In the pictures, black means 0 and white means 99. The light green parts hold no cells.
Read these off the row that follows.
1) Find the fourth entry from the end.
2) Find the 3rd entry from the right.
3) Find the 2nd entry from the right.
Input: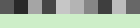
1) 52
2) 24
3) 73

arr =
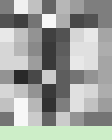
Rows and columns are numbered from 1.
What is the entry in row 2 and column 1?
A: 32
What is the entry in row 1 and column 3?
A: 75
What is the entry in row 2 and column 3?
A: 45
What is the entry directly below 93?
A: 25
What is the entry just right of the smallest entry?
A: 28
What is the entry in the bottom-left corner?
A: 45
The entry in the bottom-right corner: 45
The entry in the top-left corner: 49
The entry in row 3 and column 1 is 90
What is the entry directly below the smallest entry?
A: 75
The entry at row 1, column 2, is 93
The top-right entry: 49
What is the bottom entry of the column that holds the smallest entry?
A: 96
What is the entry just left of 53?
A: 71
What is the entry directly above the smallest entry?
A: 83

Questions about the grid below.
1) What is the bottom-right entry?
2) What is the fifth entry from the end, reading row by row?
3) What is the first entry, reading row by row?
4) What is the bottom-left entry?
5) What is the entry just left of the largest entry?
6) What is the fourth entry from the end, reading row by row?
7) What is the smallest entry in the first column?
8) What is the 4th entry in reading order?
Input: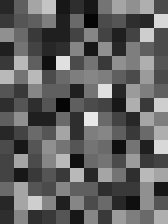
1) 68
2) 22
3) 15
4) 18
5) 18
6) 60
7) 12
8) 76

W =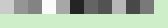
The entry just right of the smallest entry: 39
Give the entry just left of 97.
51

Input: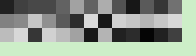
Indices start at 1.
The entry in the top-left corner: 13
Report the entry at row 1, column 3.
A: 28
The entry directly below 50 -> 73
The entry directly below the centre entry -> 9
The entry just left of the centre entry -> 17
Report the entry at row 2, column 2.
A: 53
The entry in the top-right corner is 44
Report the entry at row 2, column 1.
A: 50
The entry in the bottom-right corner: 25
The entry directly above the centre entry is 38

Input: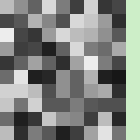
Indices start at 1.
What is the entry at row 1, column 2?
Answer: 56
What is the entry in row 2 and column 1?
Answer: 27
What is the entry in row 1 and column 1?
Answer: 73
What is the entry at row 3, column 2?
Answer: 27
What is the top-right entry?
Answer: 27
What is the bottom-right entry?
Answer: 45
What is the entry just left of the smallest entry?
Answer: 12
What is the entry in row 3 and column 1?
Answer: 92
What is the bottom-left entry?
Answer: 73
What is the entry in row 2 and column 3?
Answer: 69
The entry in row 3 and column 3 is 21
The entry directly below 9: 18

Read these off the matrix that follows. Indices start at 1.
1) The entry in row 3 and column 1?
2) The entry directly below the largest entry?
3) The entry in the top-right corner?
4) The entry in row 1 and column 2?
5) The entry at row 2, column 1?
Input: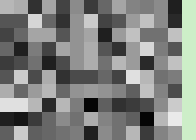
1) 26
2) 60
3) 12
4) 67
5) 33

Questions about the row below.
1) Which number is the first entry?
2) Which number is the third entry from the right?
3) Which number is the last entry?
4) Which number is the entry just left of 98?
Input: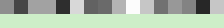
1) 55
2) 51
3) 77
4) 70

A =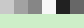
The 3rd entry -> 52
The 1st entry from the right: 40
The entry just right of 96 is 13

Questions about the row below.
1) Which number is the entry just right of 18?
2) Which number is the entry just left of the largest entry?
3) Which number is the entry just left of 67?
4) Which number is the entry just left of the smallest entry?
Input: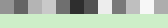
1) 32
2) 74
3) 96
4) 43

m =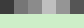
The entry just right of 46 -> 54
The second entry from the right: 58
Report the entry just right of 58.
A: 33

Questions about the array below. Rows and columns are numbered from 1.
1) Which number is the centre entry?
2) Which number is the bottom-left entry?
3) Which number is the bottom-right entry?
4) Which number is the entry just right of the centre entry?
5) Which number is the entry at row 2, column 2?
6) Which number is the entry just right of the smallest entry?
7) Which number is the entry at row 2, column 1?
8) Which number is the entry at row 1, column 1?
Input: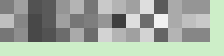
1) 58
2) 46
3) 52
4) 24
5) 52
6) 86
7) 74
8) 49
